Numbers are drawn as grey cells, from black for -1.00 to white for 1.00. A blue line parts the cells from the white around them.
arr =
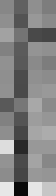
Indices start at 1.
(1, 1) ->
0.06
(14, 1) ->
0.81
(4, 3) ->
0.16
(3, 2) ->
-0.09
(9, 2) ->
-0.34
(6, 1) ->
0.12
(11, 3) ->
0.19
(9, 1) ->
0.01
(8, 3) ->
0.32
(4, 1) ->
0.01
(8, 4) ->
0.08
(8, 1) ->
-0.30
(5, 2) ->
-0.30
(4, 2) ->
-0.29
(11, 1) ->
0.73

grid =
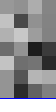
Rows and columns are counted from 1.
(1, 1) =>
0.19
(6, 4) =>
0.35
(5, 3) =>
-0.09
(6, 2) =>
-0.33
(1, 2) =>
0.14
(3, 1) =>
0.39
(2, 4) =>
0.03
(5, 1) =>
0.53
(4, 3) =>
-0.78
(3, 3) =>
0.23

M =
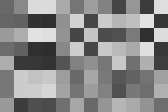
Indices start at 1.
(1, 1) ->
-0.18
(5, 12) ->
-0.51
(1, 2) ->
0.07
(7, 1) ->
-0.06
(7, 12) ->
0.39
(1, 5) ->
0.33
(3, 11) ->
-0.63
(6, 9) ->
-0.32
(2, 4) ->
-0.63
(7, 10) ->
-0.06
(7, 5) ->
0.28
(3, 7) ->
0.54
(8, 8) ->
0.17
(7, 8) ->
0.01
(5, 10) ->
-0.12
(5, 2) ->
-0.56
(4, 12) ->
-0.56
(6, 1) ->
-0.07
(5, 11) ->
0.38
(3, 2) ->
0.36
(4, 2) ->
-0.24
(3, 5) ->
0.15
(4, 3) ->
-0.62
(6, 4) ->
0.57
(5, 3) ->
-0.57
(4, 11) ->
0.75
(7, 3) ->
0.61

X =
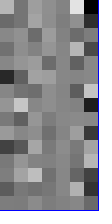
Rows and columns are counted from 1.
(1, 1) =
0.43
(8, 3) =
0.06
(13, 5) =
0.06
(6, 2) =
-0.25
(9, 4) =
-0.02
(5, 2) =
0.17
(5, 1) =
0.06
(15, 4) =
-0.02
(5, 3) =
0.22
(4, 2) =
0.11
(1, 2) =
-0.08
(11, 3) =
0.30
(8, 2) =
0.55
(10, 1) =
0.21
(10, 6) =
0.24
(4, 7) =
-0.43
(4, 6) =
0.43
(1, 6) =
0.78
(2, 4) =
0.11
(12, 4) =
0.01
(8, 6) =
0.02
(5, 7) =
0.07
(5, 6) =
-0.24
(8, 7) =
-0.77
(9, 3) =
0.18
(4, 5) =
0.05
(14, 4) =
-0.07
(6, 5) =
0.06
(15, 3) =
0.09
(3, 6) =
-0.15
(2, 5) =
-0.01
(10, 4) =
-0.12

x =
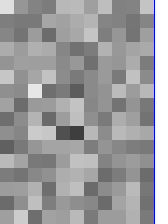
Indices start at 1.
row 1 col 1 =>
0.75
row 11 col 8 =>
0.16
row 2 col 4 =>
0.30
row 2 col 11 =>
0.04
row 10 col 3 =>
0.59
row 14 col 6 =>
0.50
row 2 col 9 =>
0.02
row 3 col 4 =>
-0.15
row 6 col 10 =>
0.51
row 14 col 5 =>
0.39
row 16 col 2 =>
0.60
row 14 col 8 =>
0.10
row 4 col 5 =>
0.05
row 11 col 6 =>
0.31
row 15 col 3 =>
0.50
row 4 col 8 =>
0.40
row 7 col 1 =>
0.12
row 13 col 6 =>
0.40
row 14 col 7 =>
-0.16
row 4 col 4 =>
0.34
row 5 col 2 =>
0.25
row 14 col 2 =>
0.24
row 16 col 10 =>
0.39
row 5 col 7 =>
-0.12
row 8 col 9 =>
-0.10
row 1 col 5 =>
0.44
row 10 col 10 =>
0.38
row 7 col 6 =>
-0.28
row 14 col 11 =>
-0.07
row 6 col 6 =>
-0.04
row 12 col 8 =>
0.03
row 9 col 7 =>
0.12
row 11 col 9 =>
0.06
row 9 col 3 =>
0.41
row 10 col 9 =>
0.45
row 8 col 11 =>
-0.06
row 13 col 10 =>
0.16
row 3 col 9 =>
0.18
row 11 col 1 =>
-0.25

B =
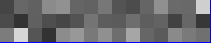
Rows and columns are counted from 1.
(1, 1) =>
-0.46
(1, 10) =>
-0.40
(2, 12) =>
-0.22
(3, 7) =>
-0.05
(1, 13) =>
-0.17
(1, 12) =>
0.13
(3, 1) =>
-0.03
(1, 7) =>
-0.23
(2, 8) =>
-0.27
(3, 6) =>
0.19
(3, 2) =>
0.68
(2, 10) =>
-0.14
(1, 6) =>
-0.21

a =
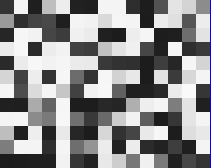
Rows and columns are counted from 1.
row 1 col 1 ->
-0.60
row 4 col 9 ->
0.78
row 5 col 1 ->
-0.67
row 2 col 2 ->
-0.63
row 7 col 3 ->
0.72
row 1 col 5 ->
0.86
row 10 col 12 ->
0.93
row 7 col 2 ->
-0.40
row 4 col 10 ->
0.88
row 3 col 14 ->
-0.14
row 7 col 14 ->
0.95
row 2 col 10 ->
0.91
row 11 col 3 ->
0.91
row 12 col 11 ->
0.88
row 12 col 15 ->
-0.59
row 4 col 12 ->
-0.76
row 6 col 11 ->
-0.78
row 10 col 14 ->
0.74
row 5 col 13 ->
-0.70
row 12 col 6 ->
-0.58
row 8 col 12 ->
0.92
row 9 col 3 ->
0.09
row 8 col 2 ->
-0.76
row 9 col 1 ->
0.91
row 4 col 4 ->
0.85
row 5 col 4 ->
0.90
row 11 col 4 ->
-0.64
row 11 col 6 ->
-0.14
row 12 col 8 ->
0.82
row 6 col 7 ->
-0.60
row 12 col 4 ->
-0.76
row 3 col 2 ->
0.93

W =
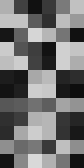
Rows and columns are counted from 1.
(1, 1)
0.38
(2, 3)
-0.29
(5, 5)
0.63
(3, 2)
-0.22
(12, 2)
0.07
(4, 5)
0.63
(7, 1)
-0.85
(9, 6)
-0.71
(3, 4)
0.43
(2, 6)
0.20
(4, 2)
-0.34
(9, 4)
0.43
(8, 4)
-0.26
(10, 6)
-0.81
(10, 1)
-0.66
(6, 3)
0.32
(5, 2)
0.61
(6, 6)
-0.65
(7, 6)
-0.89
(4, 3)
-0.51
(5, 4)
-0.80

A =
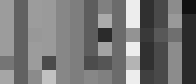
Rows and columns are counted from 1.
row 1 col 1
0.22
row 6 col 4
0.51
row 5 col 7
-0.40
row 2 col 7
-0.27
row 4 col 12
-0.43
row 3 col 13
-0.13
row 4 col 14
-0.67
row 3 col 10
0.15
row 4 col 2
-0.24
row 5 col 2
-0.24
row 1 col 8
0.00
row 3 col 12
-0.31
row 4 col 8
0.29
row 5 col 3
0.22
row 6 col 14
-0.67
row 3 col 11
-0.55
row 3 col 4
0.21
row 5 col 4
-0.41
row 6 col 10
0.86
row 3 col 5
0.06
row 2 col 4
0.21
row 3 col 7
-0.27
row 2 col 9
-0.16
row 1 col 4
0.21
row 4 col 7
-0.27
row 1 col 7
-0.27
